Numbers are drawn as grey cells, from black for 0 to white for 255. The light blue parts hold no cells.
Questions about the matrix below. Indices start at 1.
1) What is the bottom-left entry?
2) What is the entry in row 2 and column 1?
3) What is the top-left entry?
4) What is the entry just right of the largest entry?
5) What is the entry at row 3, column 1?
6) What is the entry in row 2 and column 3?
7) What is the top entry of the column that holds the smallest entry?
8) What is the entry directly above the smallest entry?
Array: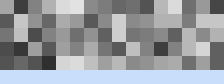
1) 83
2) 89
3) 165
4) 138
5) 117
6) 146
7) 178
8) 89

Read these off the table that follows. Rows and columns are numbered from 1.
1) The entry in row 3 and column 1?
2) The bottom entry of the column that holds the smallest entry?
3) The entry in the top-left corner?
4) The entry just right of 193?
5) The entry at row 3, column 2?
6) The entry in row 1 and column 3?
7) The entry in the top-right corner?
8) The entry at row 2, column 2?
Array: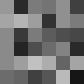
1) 138
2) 22
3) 152
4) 173
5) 57
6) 123
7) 64
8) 180

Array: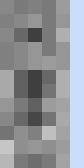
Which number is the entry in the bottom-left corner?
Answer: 183
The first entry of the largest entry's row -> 198
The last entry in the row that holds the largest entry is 156
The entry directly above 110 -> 150
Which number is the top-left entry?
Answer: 136
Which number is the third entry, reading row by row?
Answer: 128
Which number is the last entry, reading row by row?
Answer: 163
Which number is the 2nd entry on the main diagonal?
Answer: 136
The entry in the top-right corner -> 156
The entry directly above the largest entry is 116
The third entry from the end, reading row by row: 110
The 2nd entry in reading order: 122
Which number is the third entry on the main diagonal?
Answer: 63
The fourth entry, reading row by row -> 122
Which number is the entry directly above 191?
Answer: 116

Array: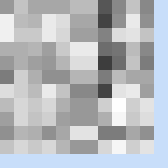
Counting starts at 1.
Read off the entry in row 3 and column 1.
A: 240
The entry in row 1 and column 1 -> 152
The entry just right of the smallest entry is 109
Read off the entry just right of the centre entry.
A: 181
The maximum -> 254
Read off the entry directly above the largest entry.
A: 227
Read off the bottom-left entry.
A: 195
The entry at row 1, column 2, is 195
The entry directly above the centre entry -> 221
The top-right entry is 136
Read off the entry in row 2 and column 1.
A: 240
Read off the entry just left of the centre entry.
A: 144
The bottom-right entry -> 227
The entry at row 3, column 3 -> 201
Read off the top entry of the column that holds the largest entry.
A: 136
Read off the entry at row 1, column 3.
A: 167
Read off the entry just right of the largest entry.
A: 207
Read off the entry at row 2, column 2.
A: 187
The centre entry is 181
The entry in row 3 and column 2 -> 201

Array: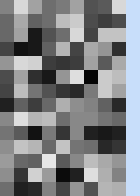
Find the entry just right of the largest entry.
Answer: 90
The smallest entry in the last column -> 32
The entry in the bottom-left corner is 110
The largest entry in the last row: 181
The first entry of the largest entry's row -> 155
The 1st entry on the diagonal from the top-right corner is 216
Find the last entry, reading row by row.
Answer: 175
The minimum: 5
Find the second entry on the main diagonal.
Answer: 169
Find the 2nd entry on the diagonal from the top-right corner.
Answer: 61
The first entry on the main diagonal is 130
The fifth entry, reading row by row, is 122
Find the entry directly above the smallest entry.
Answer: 162
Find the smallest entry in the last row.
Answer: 32
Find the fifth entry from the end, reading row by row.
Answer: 68
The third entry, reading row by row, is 162
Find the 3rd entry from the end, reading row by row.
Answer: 82
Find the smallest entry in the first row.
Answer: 82
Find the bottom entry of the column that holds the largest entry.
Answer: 130
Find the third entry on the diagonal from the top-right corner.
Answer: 68
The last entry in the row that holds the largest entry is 149
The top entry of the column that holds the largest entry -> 110
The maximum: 230
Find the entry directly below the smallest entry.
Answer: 122
